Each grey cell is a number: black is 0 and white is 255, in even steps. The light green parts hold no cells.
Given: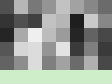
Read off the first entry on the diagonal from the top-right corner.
107
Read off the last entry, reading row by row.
72
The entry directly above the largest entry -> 64
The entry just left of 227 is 148
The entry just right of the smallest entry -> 201
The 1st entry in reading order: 80
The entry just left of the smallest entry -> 182
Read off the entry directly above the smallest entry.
162
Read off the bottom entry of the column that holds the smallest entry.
107
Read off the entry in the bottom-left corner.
99
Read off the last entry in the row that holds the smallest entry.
135
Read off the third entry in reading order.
120

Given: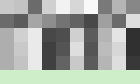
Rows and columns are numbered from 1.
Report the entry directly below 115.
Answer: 78
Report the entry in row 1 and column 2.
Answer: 195
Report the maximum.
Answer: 249
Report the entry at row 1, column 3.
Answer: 107
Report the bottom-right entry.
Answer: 56
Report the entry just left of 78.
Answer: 72
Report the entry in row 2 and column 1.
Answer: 107
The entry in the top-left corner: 201
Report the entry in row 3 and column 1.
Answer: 174
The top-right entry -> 135
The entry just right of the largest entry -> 121
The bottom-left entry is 174
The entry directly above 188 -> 181
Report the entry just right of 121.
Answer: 181
